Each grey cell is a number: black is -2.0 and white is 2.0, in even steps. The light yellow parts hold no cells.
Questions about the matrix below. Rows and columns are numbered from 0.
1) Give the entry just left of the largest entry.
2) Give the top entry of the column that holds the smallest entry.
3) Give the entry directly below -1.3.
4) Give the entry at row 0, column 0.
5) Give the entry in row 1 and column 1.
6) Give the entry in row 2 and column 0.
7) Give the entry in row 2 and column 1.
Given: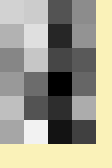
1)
0.6
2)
-0.7
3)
-1.7
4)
1.3
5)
1.5
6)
0.1
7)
1.1

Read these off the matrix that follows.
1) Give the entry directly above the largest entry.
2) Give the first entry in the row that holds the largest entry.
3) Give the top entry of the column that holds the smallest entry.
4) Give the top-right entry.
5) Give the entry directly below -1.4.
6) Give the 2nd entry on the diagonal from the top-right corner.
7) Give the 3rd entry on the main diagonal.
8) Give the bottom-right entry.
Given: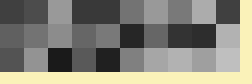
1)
0.8
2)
-0.7
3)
0.4
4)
-1.0
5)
0.0
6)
-1.3
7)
-1.6
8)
1.0

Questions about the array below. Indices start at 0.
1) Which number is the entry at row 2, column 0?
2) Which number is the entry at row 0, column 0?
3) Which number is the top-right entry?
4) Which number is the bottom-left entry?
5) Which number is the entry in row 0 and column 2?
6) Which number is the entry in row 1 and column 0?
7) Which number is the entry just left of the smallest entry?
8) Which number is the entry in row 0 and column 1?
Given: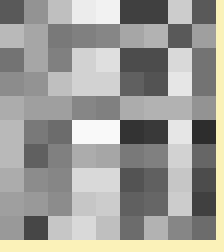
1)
-0.2
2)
-0.6
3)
-0.6
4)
0.4
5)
1.0
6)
0.9
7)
1.6
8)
0.3

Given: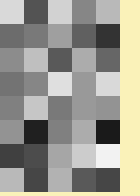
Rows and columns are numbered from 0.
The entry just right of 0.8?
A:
-0.6
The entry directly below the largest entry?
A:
-0.9
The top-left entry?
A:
1.4
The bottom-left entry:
0.9
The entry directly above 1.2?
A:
0.7
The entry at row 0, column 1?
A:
-0.7
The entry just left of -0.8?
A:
-1.0
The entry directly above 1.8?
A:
-1.6
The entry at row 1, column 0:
-0.3
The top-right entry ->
0.9
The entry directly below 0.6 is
0.8
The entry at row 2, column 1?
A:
1.0

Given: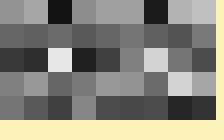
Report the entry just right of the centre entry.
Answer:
0.0
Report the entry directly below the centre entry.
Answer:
0.4
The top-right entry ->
1.0
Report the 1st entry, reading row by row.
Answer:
0.3
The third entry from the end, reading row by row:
-0.8
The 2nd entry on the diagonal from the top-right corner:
-0.7
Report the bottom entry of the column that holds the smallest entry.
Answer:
-1.0
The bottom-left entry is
-0.2
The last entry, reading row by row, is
-1.2
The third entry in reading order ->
-1.7
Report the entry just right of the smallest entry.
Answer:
0.2
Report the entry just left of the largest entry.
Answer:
-1.3
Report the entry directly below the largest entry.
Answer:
-0.4

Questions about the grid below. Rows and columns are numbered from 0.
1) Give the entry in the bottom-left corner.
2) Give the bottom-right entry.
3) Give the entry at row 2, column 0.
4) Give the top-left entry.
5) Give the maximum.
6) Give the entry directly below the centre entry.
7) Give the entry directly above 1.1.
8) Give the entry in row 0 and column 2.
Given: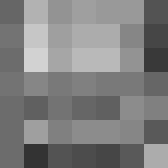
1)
-0.3
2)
0.7
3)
-0.3
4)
-0.4
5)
1.3
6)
-0.4
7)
0.8
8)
0.3

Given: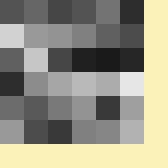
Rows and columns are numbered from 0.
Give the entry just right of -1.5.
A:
-1.6
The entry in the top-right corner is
-1.3
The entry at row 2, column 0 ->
-0.5
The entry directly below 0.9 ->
0.3
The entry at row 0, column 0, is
-0.7
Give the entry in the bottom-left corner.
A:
0.4
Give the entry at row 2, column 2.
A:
-0.9
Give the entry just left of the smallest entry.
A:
-1.5
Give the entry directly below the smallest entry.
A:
0.7
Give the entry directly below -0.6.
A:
-0.8
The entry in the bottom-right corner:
0.8

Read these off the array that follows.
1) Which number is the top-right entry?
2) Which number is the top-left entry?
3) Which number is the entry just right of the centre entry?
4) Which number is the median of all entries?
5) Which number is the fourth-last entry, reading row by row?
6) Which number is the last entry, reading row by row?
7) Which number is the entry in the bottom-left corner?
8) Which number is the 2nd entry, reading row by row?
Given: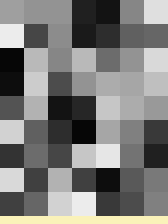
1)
1.5
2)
0.5
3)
1.1
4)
-0.1
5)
1.7
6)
0.0
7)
-1.0
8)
0.3

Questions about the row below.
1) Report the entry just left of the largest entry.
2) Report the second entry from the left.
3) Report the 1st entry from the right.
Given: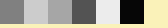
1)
-0.7
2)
1.2
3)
-1.9

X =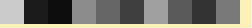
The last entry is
-0.1
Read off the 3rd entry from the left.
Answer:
-1.8
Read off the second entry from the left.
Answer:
-1.6

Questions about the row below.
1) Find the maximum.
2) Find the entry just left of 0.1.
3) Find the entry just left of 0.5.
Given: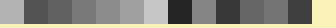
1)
1.1
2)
-1.4
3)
0.2

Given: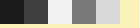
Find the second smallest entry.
-1.0
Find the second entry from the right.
-0.1
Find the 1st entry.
-1.6

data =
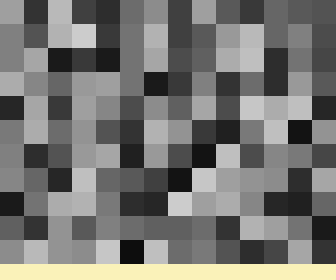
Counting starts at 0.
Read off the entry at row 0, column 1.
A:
-1.2
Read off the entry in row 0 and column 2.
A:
0.9
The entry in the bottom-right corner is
-1.2
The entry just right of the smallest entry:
1.0
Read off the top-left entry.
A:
0.5
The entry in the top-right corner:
-0.7
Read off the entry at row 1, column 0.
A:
0.0
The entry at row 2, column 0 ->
0.0
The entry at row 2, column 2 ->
-1.6
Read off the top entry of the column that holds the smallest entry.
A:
-0.3
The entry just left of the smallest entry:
1.1
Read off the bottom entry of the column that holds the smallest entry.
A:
-1.8
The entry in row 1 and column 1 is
-0.7
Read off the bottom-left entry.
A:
0.2
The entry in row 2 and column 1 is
0.6

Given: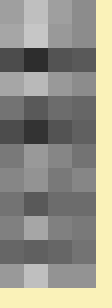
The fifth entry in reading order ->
0.6
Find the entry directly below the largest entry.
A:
-1.3
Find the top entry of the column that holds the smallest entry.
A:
1.0
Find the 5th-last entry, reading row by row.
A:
-0.2
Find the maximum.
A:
1.1
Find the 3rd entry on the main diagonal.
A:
-0.7
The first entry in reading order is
0.5
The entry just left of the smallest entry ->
-0.8
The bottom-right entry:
0.3
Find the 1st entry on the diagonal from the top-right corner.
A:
0.2
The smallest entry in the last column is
-0.6
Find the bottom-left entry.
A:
0.4
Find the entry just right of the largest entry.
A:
0.4

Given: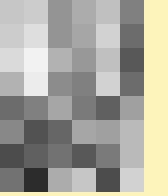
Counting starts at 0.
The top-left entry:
1.1
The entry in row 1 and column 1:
1.5
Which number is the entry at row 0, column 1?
1.2
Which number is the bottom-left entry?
-0.2
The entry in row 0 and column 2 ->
0.3
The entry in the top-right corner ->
0.0
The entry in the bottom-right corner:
1.3
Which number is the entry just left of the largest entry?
1.4
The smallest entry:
-1.3
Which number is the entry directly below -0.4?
-0.2
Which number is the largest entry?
1.8
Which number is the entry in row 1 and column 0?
1.2
